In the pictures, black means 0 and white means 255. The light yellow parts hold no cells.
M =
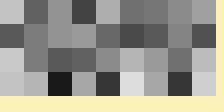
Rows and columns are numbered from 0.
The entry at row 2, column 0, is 201
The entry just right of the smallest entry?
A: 167
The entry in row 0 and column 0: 195
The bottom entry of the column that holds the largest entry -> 221
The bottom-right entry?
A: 207
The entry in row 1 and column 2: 147
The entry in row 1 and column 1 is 124
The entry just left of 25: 181
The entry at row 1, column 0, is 89
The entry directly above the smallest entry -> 89
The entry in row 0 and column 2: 147

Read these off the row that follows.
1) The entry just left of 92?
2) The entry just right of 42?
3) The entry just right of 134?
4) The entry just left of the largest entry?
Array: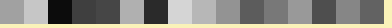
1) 147
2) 213
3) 98
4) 42

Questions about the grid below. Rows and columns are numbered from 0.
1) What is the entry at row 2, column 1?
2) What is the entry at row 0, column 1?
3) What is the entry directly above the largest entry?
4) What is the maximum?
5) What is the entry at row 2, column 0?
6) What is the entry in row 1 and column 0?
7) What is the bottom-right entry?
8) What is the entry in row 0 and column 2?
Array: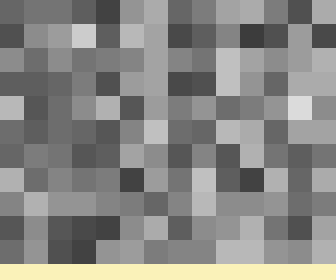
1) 109
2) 116
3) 171
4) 219
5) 140
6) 80
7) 177
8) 116

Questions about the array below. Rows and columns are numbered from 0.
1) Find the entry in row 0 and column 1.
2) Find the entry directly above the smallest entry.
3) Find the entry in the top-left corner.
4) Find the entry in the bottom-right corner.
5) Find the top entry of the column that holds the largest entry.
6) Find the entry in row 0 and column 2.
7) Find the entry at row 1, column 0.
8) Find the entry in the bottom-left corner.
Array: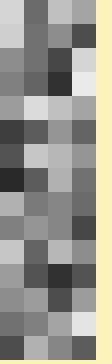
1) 106
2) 84
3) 213
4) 92
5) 164
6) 191
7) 206
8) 76

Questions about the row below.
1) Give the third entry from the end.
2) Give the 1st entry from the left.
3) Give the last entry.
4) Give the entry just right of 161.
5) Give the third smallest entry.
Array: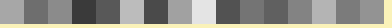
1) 180
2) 167
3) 147
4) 228
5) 82

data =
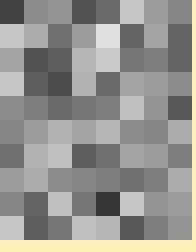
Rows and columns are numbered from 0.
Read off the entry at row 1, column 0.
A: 197
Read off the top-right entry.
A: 133
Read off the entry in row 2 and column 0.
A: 163
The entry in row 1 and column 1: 171
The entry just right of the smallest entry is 197
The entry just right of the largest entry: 100
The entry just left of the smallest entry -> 118
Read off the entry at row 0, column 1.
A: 140
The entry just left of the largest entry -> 155
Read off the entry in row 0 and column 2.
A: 148
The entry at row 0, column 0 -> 68
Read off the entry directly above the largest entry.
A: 106
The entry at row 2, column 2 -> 94
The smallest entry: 53
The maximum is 223
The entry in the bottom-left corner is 197
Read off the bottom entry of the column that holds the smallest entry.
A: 183
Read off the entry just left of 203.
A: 183

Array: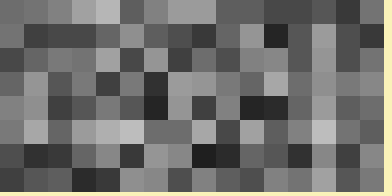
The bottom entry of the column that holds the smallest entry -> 129
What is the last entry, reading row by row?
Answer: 121
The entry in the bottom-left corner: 64
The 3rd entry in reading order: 129
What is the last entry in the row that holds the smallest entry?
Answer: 135
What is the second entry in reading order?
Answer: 115
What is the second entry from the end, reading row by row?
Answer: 86
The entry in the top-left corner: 109
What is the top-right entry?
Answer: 115
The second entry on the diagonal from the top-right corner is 78
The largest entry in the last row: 161
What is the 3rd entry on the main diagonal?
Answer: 121
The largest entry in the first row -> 182
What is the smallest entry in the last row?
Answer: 43
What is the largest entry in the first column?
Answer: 129
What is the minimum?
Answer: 31
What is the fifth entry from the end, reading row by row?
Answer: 129

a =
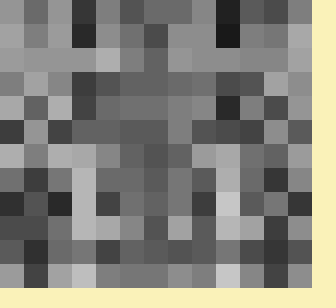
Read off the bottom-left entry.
155
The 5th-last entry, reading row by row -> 126
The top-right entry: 126
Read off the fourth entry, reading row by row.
54
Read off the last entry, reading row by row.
141
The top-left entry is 149
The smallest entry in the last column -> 54
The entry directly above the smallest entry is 33
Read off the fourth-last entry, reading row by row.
198
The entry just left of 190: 162
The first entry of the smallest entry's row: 162
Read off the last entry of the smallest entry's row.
168
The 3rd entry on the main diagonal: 149
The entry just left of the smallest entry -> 141
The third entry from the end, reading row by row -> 134

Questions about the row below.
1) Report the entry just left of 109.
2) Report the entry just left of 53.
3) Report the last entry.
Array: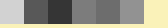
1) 124
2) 88
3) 146

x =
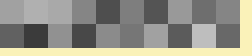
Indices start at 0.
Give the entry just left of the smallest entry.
97
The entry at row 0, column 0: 161
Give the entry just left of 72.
145
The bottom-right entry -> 104
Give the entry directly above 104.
133

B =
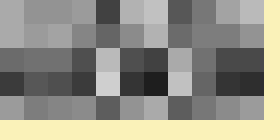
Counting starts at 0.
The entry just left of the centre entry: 186
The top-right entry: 186
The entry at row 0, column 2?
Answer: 147
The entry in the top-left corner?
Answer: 170
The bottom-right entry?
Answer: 155
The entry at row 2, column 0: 107
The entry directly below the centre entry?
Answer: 52
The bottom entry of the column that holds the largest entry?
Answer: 93
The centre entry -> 79
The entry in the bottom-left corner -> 155
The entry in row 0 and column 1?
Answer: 147
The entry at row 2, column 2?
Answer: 113
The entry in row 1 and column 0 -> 170
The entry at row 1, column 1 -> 155
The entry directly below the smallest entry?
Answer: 170

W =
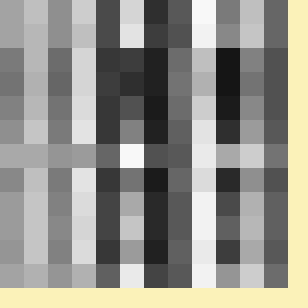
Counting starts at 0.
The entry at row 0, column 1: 191
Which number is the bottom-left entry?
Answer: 163
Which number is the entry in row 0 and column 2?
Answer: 143
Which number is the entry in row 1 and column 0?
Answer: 163
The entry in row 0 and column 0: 163
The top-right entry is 102
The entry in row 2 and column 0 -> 122
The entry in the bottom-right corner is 108
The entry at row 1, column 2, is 143

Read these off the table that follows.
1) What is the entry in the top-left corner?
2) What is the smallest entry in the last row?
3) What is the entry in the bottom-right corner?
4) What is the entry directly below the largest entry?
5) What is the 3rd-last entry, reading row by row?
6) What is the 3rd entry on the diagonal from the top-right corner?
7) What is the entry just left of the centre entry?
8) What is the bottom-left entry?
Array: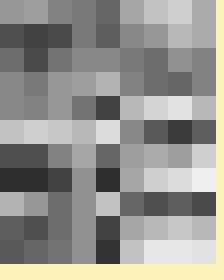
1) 150
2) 51
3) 225
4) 73
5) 232
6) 109
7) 185
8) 88
